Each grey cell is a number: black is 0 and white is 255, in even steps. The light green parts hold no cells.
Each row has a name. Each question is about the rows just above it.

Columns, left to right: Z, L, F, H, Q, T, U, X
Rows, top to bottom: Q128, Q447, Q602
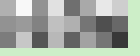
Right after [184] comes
[97]
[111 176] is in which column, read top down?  Q

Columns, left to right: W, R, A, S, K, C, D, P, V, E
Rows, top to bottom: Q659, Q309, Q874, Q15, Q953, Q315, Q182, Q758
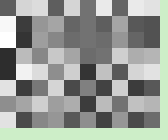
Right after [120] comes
[213]
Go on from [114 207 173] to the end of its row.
[181]
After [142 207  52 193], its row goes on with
[ 88 213 226]
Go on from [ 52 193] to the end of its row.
[ 88 213 226]
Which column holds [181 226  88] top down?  E
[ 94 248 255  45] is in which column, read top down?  W

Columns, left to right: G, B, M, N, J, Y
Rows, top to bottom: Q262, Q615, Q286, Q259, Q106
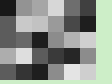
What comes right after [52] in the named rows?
[30]
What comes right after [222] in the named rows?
[92]
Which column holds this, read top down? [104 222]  B

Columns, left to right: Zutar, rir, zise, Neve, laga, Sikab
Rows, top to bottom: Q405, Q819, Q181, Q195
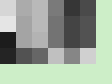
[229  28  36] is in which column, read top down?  Zutar
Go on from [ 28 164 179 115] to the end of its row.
[68 82]
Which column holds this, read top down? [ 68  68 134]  laga
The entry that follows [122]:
[54]
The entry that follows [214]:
[171]
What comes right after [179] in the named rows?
[115]

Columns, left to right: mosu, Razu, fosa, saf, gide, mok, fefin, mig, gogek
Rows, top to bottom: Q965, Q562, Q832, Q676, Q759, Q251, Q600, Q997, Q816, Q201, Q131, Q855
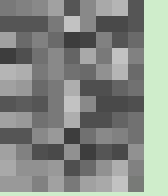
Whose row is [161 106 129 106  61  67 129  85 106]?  Q832
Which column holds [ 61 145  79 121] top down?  gide
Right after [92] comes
[85]

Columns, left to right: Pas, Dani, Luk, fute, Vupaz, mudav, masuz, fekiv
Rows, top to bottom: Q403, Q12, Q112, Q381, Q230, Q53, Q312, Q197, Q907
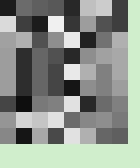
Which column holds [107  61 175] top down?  Dani
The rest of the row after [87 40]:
[191 203  61]
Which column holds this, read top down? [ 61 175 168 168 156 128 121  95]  fekiv
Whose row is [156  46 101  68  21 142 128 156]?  Q53
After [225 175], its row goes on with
[101  95]
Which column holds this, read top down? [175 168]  fekiv

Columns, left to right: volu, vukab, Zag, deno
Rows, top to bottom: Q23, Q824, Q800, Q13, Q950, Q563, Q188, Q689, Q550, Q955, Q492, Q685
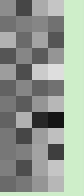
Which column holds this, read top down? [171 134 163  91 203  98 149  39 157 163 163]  Zag
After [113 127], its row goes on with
[134 113]

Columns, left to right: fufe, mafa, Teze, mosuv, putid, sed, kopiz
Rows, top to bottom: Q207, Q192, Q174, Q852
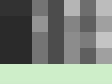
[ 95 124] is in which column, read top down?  sed
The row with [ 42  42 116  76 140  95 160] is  Q852
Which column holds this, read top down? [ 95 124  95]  sed
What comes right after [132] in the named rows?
[95]
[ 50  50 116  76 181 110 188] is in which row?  Q207
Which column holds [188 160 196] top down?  kopiz

